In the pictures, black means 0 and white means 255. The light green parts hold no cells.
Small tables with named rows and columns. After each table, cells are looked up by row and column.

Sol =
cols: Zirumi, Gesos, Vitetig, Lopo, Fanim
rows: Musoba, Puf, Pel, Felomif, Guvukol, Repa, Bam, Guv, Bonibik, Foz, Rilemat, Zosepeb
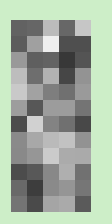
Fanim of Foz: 113
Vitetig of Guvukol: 126
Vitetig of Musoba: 187
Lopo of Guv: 194
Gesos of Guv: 168
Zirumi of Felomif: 189
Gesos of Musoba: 102
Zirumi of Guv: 138

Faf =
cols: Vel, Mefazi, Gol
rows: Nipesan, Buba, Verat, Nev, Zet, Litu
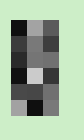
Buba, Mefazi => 121
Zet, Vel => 73
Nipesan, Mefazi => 163
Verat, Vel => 42
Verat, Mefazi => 117
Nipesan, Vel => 16
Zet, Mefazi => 71
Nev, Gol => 54

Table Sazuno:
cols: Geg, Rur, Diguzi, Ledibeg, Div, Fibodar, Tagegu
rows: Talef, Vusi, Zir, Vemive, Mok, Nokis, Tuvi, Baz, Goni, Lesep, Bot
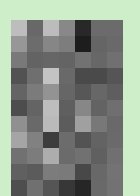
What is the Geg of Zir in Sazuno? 121
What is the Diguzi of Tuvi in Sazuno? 186
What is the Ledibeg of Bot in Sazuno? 55
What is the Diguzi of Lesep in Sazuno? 124
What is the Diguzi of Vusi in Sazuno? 134
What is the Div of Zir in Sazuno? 114
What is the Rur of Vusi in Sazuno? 108
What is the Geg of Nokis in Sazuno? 77
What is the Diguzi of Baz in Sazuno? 61
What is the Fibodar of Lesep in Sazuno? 104
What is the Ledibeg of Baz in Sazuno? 108
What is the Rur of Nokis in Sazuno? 100
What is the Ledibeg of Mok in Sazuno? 102
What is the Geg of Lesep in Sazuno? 96
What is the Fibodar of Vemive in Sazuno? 74
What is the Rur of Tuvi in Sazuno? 105
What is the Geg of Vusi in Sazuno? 151

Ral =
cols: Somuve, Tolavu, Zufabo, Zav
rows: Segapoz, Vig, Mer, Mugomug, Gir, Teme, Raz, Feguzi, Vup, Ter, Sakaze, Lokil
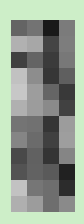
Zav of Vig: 125
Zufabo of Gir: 101
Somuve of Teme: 176
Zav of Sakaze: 44
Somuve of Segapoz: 100
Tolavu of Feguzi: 107
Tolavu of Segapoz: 115
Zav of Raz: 156
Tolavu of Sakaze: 118
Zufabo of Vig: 68
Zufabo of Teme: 138
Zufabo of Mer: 59
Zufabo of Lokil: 110
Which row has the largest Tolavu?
Vig

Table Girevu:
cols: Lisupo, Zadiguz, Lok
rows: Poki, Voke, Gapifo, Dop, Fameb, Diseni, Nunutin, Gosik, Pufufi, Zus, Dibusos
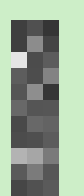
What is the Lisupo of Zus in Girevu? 90
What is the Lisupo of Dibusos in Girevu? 70
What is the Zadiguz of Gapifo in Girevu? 76
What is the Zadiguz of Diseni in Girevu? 85
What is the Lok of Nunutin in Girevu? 99
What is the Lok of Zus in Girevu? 86
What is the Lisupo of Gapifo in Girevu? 229
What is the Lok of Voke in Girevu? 68
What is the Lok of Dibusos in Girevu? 90
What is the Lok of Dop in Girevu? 131
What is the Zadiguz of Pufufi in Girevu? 166
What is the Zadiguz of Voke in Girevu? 140
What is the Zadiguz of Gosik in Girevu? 79

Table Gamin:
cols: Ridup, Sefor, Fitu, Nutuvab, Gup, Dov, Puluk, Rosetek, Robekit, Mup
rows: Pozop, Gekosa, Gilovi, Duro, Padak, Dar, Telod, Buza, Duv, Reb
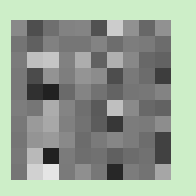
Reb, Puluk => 39
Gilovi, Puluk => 176
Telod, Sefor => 154
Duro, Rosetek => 121
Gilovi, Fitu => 197
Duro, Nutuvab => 126
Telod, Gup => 114
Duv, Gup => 110
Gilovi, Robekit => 104
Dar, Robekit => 104
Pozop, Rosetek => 145
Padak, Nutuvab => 106
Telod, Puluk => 55
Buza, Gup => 108
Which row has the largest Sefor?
Reb

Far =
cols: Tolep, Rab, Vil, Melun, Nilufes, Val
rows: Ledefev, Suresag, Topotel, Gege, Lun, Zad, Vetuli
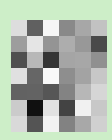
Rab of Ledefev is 96
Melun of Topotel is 165
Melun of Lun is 131
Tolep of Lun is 98
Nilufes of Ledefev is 167
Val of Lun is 214
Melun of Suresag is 173
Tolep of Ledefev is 221
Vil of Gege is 249
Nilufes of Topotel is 167
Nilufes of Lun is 183
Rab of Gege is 102
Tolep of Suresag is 157
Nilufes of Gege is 163
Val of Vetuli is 208

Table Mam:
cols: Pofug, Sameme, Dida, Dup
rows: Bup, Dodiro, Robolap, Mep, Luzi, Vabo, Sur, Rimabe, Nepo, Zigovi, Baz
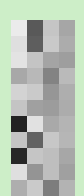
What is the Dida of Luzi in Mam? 150
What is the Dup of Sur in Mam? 180
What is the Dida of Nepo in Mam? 190
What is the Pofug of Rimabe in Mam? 196
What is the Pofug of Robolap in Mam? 227
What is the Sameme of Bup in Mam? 89
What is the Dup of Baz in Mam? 179
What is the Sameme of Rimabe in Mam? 98
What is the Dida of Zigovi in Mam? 190
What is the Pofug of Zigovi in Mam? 223
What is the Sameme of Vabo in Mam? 160
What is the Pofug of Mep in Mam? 168
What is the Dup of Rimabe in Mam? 182
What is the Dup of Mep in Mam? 186
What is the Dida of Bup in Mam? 197
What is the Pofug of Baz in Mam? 174
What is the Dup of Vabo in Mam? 172
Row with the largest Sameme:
Sur

